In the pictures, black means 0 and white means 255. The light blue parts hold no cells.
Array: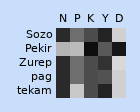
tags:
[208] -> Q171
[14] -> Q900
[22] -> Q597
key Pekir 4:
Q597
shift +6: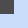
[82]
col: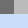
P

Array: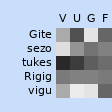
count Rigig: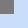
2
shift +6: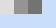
[228 154 121]

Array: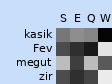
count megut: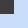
1
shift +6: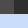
[82 53]
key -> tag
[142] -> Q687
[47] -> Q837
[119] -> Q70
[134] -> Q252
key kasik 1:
Q687

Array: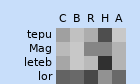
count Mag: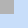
1
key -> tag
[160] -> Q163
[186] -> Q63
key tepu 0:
Q163
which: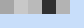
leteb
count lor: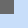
2

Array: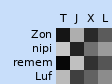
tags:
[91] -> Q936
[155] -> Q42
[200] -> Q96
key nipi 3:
Q42
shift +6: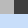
[192  69]
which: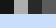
Zon

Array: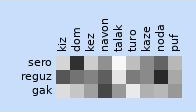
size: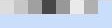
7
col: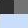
dom

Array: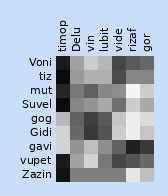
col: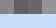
Delu
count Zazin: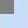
4
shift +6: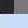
[ 45 126]

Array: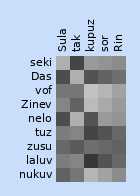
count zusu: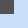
0
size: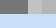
4
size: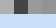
4
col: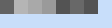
sor
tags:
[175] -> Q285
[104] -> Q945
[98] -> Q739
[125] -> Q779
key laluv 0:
Q779
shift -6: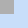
[169]

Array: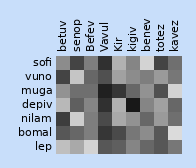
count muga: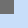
2
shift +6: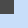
[80]
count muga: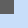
0
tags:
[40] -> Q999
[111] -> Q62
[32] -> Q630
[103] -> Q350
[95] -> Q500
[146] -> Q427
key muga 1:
Q62
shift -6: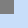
[120]

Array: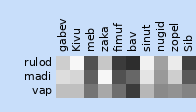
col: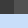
fimuf
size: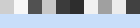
10

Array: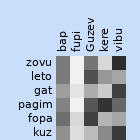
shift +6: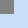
[136]
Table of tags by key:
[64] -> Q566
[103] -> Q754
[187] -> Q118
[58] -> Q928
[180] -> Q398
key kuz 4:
Q928

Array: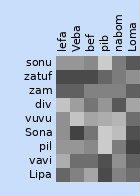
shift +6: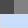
[ 80 136]
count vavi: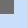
2
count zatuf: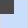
3
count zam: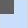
3
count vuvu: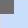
1

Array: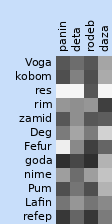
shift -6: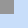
[144]
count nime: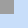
2
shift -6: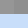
[144 137]
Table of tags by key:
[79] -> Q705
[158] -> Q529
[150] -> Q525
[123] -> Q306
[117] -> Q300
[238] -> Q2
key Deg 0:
Q306
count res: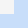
3
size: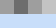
4

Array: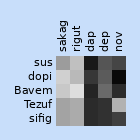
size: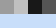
4
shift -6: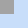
[157]
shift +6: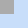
[177]

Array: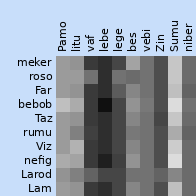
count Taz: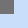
1
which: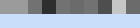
roso
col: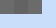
niber
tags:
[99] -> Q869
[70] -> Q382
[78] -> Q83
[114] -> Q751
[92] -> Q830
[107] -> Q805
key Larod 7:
Q869
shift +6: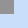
[153]
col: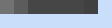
lege
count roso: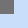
3

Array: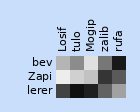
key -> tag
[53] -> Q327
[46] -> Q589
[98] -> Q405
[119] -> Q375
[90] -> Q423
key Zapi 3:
Q327
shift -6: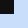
[10]
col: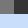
zalib
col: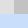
Mogip
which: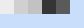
Zapi

